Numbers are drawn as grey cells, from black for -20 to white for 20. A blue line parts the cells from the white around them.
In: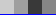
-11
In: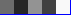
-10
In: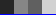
-5
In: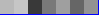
-4
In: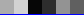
3
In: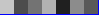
2
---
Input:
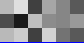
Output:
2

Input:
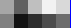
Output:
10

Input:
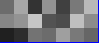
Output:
-8

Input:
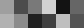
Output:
13

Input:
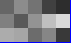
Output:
3

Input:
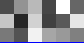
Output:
-10
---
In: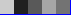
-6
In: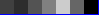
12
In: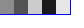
12
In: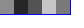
-7
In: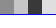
11
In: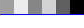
13
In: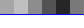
-7
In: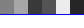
-7
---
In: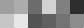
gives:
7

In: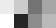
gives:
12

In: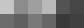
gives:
2

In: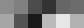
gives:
0

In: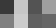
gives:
11

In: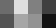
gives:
15

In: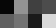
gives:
3

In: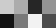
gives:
7

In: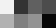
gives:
-12

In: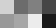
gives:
-3
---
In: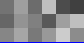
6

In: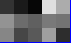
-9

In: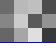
6

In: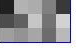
3

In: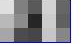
-8

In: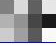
5

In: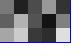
12

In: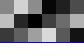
-5
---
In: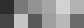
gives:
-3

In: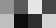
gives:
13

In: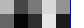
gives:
-16

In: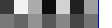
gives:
-2

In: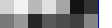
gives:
1

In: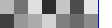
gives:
2
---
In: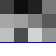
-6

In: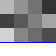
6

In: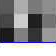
-2

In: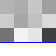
14

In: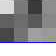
1

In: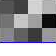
-18

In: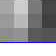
-10

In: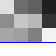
-12
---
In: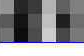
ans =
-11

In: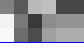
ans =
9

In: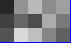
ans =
9

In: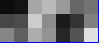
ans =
6

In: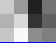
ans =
-15

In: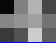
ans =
8

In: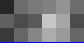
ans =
-1

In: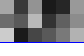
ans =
3
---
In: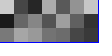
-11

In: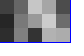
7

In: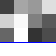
-8

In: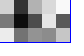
11

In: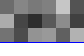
8

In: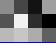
-5

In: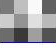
-7

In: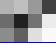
19
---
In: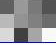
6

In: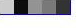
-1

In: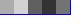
-12

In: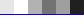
5

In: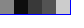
-7

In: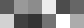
20

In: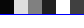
20

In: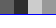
12

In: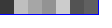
-7

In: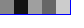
-4
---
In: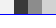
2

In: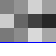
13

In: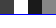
-16

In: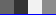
18

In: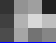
5

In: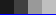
4
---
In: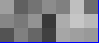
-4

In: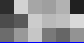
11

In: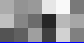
5

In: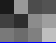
0

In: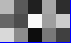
-18

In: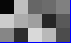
14

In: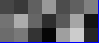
-12

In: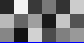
13

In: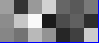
9

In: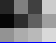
9
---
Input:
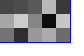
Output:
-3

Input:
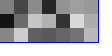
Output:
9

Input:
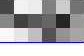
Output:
6

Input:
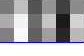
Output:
9

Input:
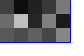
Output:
1

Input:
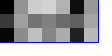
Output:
9

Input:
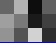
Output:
-13

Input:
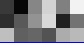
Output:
9

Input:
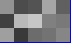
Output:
1

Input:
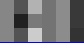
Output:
-12
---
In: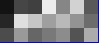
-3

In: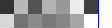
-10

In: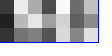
2

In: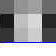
-14

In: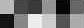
-4

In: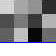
8

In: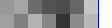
11

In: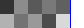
-5
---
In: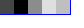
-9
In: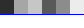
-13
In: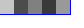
11
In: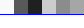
19
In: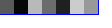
-6
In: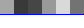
6
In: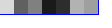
14
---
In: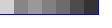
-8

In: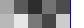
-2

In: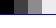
2

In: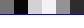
3

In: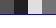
15

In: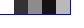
-17

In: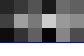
-3
